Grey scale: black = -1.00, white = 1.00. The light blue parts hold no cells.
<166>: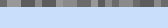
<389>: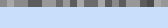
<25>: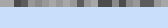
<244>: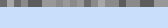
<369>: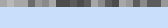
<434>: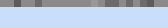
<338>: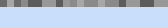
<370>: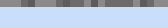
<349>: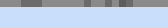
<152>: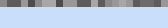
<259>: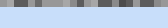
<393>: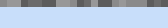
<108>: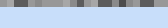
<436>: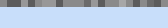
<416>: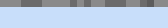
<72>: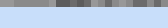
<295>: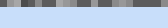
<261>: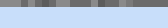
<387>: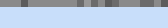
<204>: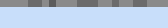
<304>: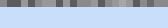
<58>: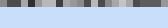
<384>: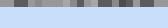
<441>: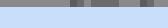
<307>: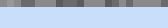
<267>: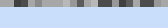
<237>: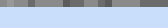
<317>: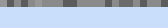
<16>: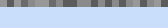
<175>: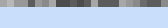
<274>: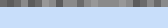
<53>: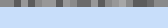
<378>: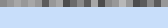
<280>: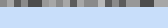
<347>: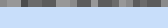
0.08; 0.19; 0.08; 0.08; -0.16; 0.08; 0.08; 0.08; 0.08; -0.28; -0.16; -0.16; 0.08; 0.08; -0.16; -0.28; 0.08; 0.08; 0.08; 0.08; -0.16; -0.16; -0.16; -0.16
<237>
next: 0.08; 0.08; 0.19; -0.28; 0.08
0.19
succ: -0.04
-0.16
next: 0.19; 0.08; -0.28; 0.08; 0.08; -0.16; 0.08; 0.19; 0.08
0.08
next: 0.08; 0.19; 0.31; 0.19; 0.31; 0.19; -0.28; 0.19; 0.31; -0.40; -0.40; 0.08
-0.40
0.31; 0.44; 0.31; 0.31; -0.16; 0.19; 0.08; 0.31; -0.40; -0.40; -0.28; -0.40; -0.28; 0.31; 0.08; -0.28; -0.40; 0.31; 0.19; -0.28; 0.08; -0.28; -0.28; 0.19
<369>

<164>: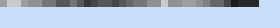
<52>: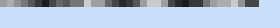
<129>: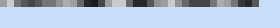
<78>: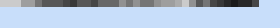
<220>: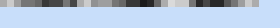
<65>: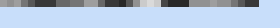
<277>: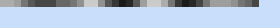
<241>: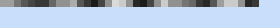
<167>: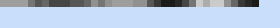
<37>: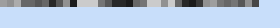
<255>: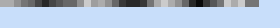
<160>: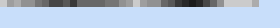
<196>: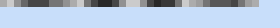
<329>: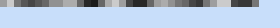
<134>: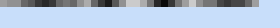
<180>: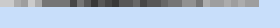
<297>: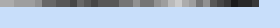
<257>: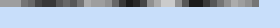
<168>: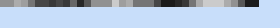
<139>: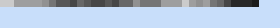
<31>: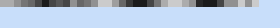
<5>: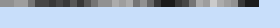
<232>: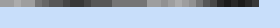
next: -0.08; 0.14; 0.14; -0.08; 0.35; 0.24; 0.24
0.35
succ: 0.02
-0.19
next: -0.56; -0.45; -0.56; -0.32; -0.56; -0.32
-0.08
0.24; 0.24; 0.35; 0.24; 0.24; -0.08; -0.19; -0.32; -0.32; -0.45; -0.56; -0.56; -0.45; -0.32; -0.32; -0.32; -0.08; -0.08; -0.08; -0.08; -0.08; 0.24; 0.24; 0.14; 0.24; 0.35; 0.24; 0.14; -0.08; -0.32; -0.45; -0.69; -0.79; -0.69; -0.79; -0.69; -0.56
<232>
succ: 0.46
0.59

